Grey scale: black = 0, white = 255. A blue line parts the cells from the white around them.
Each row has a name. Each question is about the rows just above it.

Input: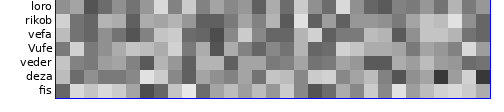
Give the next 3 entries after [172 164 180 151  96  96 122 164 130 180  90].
[225  96 157]
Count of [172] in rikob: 2
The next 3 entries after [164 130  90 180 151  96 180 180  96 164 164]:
[122 130 164]
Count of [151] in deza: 0
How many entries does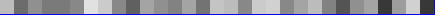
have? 31

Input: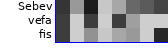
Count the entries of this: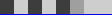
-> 8
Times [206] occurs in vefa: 4
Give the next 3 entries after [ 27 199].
[167 104  91]
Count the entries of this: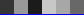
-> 6
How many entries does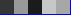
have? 5
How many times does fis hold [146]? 1
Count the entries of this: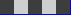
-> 5

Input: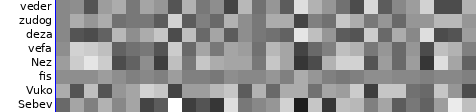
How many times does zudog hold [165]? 0
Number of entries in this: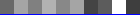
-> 10
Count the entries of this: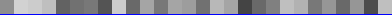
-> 28
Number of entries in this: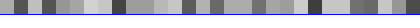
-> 30
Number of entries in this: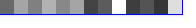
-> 13
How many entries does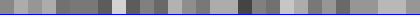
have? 30

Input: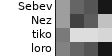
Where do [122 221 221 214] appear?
tiko
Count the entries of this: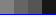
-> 4
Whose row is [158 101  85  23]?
Sebev
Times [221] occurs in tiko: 2

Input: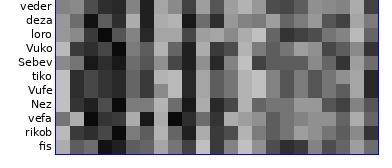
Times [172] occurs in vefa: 5
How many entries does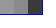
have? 3
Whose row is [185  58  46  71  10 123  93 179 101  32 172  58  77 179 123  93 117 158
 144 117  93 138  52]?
rikob
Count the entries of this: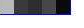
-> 5
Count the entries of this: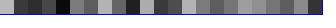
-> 23
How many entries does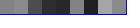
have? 9

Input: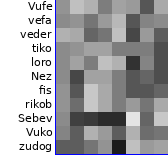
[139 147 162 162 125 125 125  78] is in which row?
tiko
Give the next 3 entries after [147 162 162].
[125 125 125]
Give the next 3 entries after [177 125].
[162 154  86]
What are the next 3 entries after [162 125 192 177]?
[ 50 132  78]
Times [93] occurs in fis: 0
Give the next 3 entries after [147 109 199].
[169 125 154]
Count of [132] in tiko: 0

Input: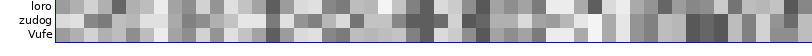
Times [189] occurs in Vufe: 7
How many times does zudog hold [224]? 4
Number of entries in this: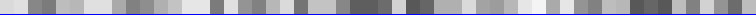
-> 54
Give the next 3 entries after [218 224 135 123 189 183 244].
[195 129  94]
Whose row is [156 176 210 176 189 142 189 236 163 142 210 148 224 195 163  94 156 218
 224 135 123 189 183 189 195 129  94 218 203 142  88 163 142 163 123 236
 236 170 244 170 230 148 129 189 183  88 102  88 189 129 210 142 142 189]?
Vufe

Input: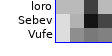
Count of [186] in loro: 3
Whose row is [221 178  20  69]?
Sebev

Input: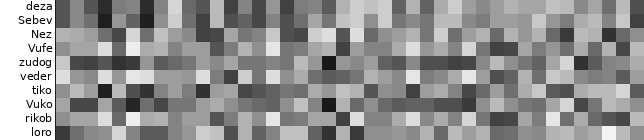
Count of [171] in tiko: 4
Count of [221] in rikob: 3
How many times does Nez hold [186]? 1
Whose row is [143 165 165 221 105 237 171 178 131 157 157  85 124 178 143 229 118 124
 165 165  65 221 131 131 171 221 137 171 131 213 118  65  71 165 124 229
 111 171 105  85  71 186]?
rikob
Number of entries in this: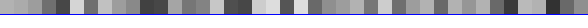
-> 42
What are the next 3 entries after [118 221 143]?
[171 111  91]
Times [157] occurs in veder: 5

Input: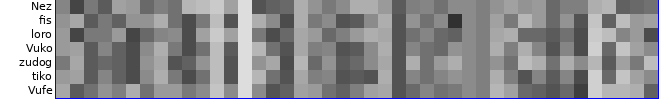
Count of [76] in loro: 4
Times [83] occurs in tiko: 6
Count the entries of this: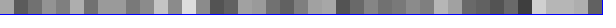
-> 43

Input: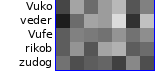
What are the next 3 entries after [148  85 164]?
[177  93 108]
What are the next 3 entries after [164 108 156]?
[185  85 129]
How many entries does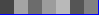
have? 7
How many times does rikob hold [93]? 2

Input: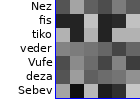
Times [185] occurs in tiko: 0
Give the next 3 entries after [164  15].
[185  29  48]
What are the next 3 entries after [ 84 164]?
[ 96  77 124]
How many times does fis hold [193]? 2
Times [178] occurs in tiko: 4

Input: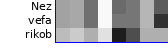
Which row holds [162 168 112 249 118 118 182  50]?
vefa
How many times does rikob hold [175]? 3
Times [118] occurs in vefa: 2

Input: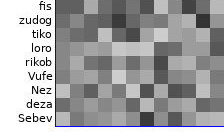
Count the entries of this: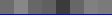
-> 8
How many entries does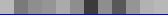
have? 12

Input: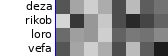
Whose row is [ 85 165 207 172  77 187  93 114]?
deza
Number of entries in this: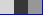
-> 3
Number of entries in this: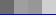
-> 4

